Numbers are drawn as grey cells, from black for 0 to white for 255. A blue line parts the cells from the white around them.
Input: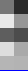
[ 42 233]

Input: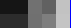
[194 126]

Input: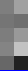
[161 117]

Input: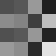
[ 31  62  88 154]

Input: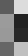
[220 155]

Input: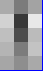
[163  56 191]

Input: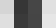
[224  69]

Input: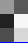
[89 34]
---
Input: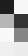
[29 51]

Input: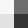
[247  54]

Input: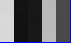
[214  17  24]

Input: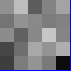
[145 146 136 148  12]

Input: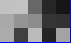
[193 148 187]

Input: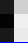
[ 26 240]
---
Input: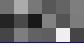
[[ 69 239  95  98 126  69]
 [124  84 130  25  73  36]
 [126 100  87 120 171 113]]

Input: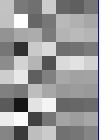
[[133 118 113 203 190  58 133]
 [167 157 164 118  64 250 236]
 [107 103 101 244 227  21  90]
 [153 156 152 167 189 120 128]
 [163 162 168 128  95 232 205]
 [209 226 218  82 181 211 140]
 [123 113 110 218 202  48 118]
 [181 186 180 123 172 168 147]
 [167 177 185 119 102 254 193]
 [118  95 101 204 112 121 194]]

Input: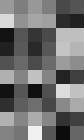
[[102  12  87 240 117 130]
 [ 64  50 134 172 133 177]
 [170 137  70 110  94  47]
 [193 220  81  16  86  17]
 [ 64  35 132 193 132 176]
 [140 155 107  75 105  82]
 [180 196  87  41  89  32]
 [191 191  74  53  85  19]
 [ 32  43 160 165 146 217]
 [ 84  73 126 152 126 153]]

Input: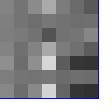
[[ 49  53 100 211 137 109 135]
 [108 110 107 119 115 116 125]
 [ 51  54  92 215 143 109 143]
 [ 92 112 124 169 131 112 131]
 [134 117 114  83 114 122 126]
 [111 110 114 119 110 116 127]
 [ 89 107 124 170 139 116 131]]

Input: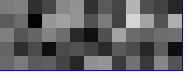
[[ 84 135  57 114  59 148 143  38  67  94  90 123 105]
 [ 14  93  39  75  90  42  67  81  74  15  74  46 101]
 [112 109  97 107 162  80  16  41 109 131 101  86 126]
 [174  83 164 213  66 123  82 148 160 150   2 108  92]
 [ 39  66  79 180  69  89  50 146 136  70  47 128 124]]

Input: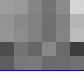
[[113 108 107 122 120  93]
 [ 61 106 136 102 116  77]
 [187 132 111 130 140 149]
 [181 130 112 130 137 148]
 [213 139 116 133 153 157]]

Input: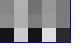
[[ 42 221  20 203  20]
 [123 154 125 174 141]
 [121 151 114 176 134]]
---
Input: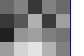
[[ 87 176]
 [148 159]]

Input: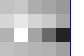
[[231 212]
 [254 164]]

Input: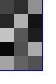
[[176  19]
 [ 87  29]]

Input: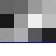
[[155 238]
 [174  88]]

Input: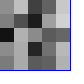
[[ 80  29]
 [177 139]]

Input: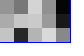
[[198 202]
 [ 39 180]]
